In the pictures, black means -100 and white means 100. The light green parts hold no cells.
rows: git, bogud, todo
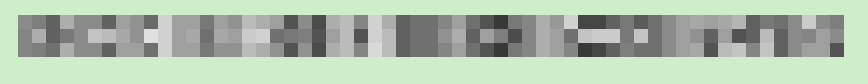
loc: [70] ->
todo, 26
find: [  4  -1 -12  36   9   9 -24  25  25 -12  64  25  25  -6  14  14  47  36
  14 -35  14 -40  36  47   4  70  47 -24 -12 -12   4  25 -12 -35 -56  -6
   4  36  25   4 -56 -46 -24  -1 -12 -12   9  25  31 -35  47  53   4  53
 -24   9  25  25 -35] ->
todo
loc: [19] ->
git, 39
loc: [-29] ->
git, 45
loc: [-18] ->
git, 10
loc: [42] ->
git, 52

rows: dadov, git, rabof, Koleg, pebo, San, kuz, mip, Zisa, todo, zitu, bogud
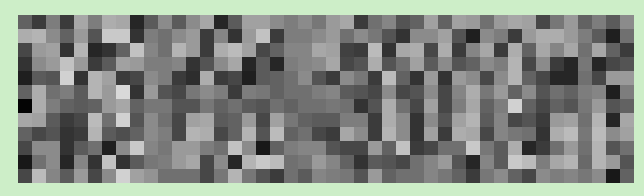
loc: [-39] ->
Zisa, 8
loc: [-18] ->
zitu, 41
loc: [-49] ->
rabof, 24
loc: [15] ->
bogud, 10
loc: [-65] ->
pebo, 13

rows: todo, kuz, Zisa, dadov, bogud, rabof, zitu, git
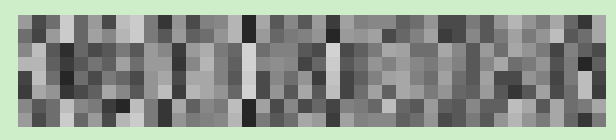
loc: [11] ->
dadov, 19
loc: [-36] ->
dadov, 39
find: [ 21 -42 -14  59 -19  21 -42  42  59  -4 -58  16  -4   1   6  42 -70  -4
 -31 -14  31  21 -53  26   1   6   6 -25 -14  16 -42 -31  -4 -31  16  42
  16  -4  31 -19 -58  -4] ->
git
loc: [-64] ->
Zisa, 4
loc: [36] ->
Zisa, 14
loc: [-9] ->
dadov, 6
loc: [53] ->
bogud, 23

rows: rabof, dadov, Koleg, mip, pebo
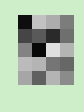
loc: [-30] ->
dadov, 2
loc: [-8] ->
mip, 3
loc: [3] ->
Koleg, 1
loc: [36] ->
rabof, 3
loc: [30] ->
pebo, 1
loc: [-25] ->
pebo, 2
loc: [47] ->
mip, 1

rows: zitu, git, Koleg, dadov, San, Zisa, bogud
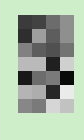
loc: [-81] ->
San, 1
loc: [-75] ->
dadov, 3
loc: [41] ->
Zisa, 1

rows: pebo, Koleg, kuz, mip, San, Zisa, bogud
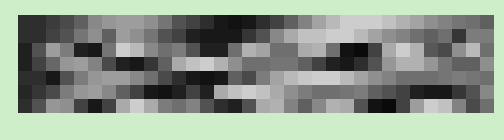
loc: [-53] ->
pebo, 3
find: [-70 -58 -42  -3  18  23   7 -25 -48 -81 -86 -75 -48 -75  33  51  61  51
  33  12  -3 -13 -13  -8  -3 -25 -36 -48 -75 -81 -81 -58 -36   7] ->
Zisa
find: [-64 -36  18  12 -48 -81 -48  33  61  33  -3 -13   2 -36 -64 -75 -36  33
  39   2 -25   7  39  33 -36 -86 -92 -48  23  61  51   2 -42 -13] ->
bogud
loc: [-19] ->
mip, 3
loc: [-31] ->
kuz, 30
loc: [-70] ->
Zisa, 1
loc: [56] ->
San, 21

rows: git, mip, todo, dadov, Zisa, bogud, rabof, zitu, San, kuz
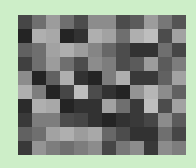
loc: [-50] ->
dadov, 1
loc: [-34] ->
git, 12
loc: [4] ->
todo, 6
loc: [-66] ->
rabof, 1
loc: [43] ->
bogud, 10

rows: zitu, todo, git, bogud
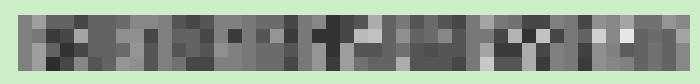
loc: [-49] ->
git, 41
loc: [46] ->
todo, 25
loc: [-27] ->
git, 44
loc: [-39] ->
git, 30

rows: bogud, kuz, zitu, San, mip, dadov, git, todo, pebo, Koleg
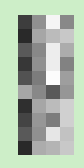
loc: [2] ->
San, 4
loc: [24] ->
mip, 4
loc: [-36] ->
mip, 1

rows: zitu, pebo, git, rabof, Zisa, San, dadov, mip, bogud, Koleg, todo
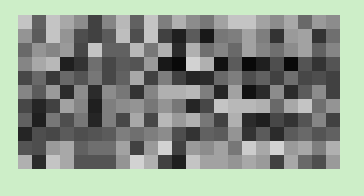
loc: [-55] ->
Zisa, 3
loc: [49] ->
pebo, 8
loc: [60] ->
Koleg, 17

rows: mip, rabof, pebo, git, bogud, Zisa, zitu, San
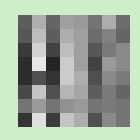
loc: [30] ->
Zisa, 5
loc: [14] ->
zitu, 4
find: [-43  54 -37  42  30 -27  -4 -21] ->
Zisa
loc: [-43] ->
Zisa, 1
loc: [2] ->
rabof, 7

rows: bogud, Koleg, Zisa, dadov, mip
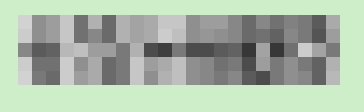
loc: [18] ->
Koleg, 14
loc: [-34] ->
Koleg, 22
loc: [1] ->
bogud, 20

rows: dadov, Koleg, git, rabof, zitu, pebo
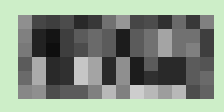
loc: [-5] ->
git, 1
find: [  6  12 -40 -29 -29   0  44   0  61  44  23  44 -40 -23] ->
pebo
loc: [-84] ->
Koleg, 3
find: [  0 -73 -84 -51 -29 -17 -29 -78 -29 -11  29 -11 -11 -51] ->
Koleg
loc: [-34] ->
rabof, 14
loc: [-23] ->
pebo, 14

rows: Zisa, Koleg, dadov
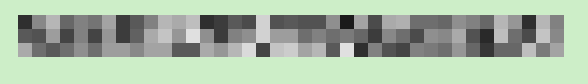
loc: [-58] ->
dadov, 34
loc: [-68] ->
Koleg, 34
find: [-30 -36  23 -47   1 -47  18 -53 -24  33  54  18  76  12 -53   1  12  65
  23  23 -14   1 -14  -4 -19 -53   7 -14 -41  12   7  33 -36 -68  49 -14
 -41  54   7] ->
Koleg
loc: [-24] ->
Koleg, 9
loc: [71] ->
dadov, 17
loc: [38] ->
Zisa, 28
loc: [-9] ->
Zisa, 6

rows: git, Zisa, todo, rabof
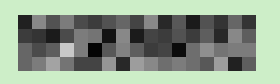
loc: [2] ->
todo, 8
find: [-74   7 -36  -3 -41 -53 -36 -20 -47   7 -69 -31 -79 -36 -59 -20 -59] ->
git
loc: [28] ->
rabof, 3
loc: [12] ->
todo, 14

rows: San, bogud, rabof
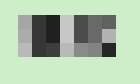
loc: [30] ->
San, 1
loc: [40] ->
bogud, 7

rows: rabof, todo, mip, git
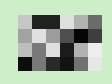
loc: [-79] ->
mip, 4
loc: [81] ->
git, 6
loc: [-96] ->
todo, 5
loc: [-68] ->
git, 3

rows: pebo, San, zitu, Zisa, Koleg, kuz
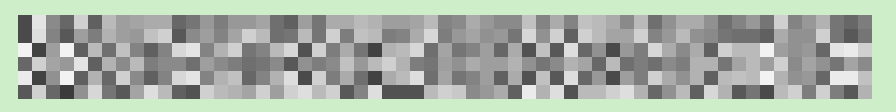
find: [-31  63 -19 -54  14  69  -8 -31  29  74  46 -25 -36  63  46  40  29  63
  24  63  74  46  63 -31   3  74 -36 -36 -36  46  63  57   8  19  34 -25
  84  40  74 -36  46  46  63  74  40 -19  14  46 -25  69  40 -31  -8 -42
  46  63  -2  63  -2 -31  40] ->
kuz
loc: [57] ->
kuz, 32

